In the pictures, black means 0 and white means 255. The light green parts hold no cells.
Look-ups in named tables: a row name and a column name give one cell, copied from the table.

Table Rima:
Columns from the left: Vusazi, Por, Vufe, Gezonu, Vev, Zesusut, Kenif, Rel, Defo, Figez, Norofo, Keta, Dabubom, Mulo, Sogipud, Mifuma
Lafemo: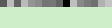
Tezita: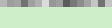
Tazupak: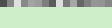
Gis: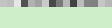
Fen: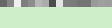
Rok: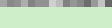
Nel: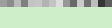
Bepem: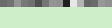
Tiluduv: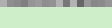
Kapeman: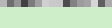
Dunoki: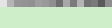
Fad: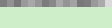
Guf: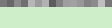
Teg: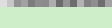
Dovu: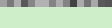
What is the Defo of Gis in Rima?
122
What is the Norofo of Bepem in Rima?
231
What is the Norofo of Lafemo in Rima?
191
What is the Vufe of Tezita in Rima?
163
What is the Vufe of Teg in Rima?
145
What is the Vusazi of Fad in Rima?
126
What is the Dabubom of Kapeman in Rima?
164
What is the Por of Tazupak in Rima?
134
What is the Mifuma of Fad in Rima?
219
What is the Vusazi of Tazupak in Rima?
77
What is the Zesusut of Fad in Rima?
150
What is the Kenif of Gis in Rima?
201
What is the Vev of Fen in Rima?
140
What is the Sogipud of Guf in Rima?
191
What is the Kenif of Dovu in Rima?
178
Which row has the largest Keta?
Nel

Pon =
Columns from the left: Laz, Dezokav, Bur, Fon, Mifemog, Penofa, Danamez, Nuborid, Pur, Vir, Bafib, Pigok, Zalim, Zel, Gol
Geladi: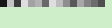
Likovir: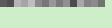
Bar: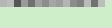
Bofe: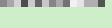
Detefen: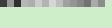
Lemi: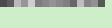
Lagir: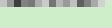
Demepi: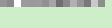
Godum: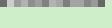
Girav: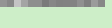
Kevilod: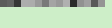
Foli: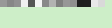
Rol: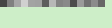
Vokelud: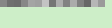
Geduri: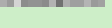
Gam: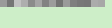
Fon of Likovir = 165
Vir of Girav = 130
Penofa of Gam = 165
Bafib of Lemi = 103
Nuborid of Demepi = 165
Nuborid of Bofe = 133
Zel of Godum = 153
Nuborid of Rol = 183
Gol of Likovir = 114
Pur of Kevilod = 153
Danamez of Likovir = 119
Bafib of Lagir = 192
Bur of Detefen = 48
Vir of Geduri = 174
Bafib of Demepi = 177
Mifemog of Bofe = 203
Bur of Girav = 196
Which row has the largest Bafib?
Bofe

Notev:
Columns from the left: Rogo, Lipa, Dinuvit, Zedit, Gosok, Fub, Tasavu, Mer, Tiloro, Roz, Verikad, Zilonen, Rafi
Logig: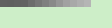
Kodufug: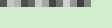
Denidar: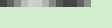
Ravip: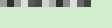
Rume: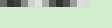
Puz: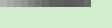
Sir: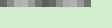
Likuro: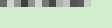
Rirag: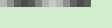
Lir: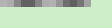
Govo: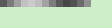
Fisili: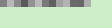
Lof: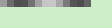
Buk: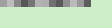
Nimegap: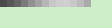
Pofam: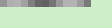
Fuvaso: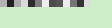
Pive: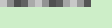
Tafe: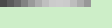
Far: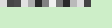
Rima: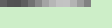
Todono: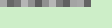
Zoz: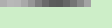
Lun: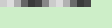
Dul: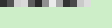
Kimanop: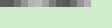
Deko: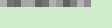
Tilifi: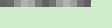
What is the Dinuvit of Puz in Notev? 157
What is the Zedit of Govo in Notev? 193
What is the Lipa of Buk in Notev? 188
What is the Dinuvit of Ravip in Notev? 157
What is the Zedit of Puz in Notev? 146
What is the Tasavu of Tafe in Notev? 191
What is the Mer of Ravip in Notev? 170
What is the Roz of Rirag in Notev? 144
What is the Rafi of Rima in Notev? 130
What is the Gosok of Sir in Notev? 154

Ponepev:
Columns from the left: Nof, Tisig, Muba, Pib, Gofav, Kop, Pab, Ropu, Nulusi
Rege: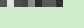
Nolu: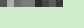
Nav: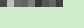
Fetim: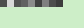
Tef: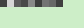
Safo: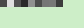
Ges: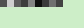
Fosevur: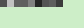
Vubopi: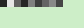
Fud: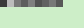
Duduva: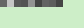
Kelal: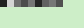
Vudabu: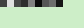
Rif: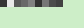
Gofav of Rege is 140
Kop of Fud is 81
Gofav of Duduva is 147
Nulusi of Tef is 63
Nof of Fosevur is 80
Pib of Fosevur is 95
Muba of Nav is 106
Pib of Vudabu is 46
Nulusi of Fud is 87
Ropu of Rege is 90
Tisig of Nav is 190
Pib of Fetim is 97
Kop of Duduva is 68
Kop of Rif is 50
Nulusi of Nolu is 58
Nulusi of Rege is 50
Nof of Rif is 53
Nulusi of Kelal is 80
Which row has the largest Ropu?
Vubopi

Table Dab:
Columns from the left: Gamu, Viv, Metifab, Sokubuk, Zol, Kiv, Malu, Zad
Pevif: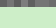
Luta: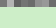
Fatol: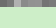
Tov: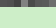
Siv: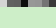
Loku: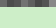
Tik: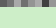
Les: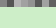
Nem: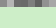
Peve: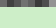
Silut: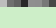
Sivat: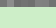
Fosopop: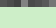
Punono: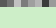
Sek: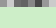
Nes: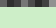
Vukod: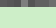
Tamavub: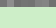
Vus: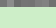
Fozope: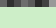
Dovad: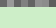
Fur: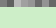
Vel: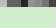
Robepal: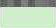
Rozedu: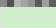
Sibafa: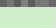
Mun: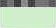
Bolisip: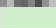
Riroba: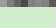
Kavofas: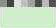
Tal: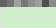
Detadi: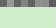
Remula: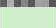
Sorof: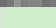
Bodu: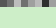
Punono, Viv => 115
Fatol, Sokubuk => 138
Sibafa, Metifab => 93
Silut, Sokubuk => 39
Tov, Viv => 80
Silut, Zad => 71
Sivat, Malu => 128
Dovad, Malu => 140
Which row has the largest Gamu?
Siv

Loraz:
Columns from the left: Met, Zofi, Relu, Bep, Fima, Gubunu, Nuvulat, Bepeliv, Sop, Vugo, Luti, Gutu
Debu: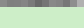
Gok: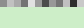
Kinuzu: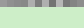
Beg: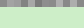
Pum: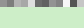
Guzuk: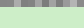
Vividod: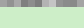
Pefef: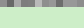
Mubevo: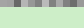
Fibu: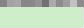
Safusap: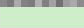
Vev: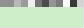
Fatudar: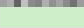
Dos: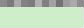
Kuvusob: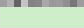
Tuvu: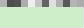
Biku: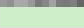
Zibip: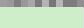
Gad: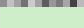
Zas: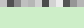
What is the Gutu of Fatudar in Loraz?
156
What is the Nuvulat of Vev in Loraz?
77
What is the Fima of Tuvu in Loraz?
239
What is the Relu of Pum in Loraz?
180
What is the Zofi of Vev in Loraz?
144
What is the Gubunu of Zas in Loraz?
209
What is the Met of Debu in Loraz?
138
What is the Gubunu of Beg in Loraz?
123
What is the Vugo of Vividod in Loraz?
139
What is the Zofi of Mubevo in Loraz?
161
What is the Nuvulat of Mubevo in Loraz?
186
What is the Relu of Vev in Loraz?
183
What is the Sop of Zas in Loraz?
235
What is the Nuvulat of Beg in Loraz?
142
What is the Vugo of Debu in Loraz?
119
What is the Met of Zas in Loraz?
195
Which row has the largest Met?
Zas

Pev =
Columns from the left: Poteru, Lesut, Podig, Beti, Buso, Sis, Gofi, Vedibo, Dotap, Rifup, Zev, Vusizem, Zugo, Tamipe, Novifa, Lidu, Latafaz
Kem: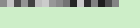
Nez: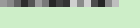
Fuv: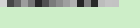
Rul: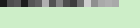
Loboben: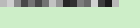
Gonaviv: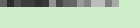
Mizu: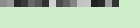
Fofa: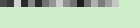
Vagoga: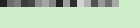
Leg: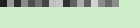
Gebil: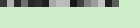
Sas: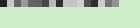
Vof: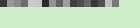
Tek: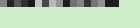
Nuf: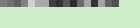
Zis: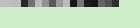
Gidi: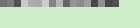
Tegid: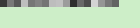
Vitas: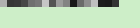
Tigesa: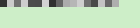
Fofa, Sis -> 43
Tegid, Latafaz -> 99
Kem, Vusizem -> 202
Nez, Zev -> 207
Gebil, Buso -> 41
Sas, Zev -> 194
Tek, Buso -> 25
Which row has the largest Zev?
Nez

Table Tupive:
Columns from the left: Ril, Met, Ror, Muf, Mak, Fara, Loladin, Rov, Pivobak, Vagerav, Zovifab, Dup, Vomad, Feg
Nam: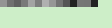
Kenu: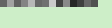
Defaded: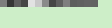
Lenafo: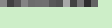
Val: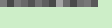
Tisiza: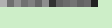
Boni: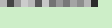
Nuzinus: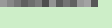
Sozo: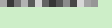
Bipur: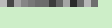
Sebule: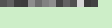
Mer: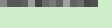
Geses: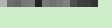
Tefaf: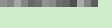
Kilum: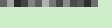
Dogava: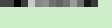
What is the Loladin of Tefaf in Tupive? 147
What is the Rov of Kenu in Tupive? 202
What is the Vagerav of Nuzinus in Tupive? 115
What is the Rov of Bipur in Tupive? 60
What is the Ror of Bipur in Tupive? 164
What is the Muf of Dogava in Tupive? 60
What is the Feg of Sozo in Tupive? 150
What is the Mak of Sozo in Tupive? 90
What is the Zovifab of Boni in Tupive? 164
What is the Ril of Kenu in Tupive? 100
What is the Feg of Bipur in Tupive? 110
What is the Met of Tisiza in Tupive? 111
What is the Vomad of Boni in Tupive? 182

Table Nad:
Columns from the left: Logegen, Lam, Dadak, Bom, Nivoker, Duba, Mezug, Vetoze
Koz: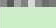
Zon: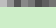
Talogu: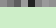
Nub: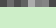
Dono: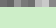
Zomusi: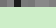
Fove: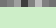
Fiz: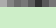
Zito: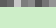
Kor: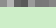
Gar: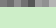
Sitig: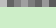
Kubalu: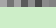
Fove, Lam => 129
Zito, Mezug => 116
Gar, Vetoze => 181
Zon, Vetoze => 115
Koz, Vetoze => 121
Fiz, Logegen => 172
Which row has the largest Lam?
Kor

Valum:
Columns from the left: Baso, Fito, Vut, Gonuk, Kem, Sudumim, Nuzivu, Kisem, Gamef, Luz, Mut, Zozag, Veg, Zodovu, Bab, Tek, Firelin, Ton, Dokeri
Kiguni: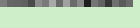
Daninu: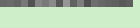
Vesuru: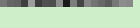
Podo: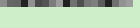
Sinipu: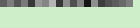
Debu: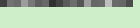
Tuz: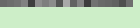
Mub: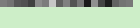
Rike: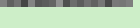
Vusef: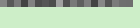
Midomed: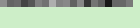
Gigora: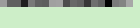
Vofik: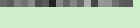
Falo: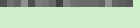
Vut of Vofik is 128
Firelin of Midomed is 102
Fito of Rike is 96
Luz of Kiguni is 160
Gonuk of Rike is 69
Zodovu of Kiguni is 117
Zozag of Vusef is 95
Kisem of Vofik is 35
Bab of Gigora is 96
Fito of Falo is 113
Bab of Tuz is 105
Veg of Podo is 119
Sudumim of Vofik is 78
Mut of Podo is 113
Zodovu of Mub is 144
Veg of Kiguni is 31
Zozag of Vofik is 101
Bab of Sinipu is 61
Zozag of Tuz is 132

